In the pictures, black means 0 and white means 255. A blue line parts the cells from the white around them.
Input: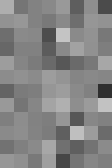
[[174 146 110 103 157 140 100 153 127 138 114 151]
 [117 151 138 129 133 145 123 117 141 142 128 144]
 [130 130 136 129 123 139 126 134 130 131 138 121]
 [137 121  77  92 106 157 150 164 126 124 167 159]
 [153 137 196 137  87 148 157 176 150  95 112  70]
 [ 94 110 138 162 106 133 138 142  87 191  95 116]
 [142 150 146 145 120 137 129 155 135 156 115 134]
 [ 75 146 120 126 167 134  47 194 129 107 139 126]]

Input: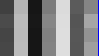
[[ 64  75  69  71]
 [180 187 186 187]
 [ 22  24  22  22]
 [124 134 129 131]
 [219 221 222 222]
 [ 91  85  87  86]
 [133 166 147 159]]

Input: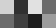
[[210 108]
 [ 48  63]
 [225  29]
 [107 156]]

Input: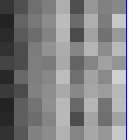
[[ 54  35  42  49  68  39  58  35  38  50]
 [ 80 100  90  77  76 104  75  94  95  87]
 [111 120 108 124 126 127 130 115 109 130]
 [126 140 131 146 122 136 141 143 132 140]
 [174 187 182 172 169 188 169 184 185 177]
 [ 78 107  75 133 100 111 136 104  77 132]
 [150 174 162 180 133 162 166 181 164 167]
 [129 124 113 140 161 138 156 115 111 151]
 [136 199 153 186 148 207 183 187 162 199]]

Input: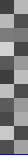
[[ 64 185 123 210  89  61 191  91  73 201  79]
 [183  79 120  70 154 188  77 153 171  74 163]]

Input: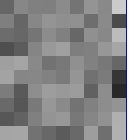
[[102 127 108  79 159 163 124 105  87 165]
 [135 102 103  92 165 134  89  86  98 166]
 [128 135 117 133 137 135 142 121 128 114]
 [127 148 140 153 114 130 157 151 148 104]
 [139 143 128 160 120 122 153 138 152  91]
 [116 144 103 126 144 149 156 115 120 105]
 [148 110 144 128 129 113  97 129 134 157]
 [137 138 136 151 120 123 141 141 146 111]
 [203  75 188 166 103  54  40 148 176 177]]
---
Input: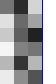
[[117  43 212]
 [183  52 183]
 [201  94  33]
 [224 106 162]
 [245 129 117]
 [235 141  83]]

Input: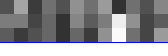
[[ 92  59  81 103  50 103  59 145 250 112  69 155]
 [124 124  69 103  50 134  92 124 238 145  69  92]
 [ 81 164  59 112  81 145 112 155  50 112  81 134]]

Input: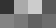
[[132 121  97 109]
 [ 50 170 204  88]]

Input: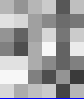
[[128  78 172 247  99 235]
 [148  99 160 215 118 203]
 [182 148 182 203  87 191]
 [215 172 191 203  68 182]
 [225 215 160 137 108 118]
 [225 225 172 137  99 128]
 [247 247 128  78 148  58]]

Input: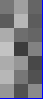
[[195  60 130]
 [151  81 139]
 [172 110 101]
 [183 119  81]
 [172 151  72]
 [119 160 101]
 [ 92 183  92]]

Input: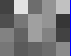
[[119  90  99 109 139]
 [130  99 160 130  66]
 [ 78 119 160 148  54]
 [ 66 227 109 148 193]]

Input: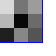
[[183   8 107]
 [217 117 156]
 [ 31 135  84]]

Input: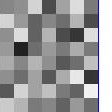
[[153  33 110 153 122 171 122]
 [143 110 162  88 171 231  54]
 [171 134 180 143  88 110 192]
 [134 143 211  76 162 220 122]
 [211 153  98 134 110 180  76]
 [202 180 122 134  98 153 110]
 [ 88 211 162 192 122  98 240]
 [143 220  98 180  76  54 220]]
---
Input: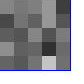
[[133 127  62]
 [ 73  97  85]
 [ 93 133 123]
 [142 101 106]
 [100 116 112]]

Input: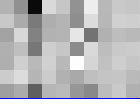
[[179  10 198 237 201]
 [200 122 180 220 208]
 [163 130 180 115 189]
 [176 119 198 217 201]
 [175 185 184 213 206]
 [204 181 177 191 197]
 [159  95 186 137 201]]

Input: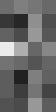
[[109 118]
 [ 55 143]
 [ 98 152]
 [235 103]
 [115  84]
 [ 93 127]
 [ 93 117]
 [ 82 152]]

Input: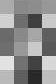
[[172 141]
 [207  63]
 [106 167]
 [110 201]
 [226  66]
 [185  41]]

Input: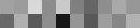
[[162 217 202 101 169]
 [105  89  24  88 134]]

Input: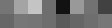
[[117 196  18 114]
 [103 117  90 110]]

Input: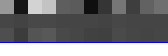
[[152 211  94  15 118  98]
 [ 70  72  69  69  71  69]
 [ 78  84  73  65  74  68]]
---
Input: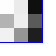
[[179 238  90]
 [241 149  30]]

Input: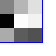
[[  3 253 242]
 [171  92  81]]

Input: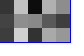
[[ 67 142 137]
 [ 61 208  50]]

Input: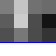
[[ 92 204  76]
 [ 79 120  75]]

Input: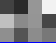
[[192 138 149]
 [143  84 140]]

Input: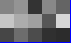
[[198 172 160]
 [ 70 109  76]]
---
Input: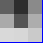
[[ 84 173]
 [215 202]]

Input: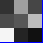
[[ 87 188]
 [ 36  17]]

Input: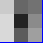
[[ 35 139]
 [ 92 159]]

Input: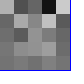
[[170 135]
 [ 91 147]]

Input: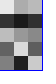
[[ 26  48]
 [152 137]]

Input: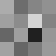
[[140 212]
 [159  32]]
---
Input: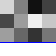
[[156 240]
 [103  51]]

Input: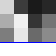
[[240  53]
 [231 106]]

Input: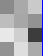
[[167 146]
 [207  60]]

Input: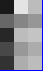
[[133 150]
 [188 196]]

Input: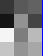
[[146  68]
 [125 186]]

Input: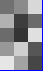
[[ 61 106]
 [ 52 224]]

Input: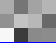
[[195 184]
 [ 59 138]]
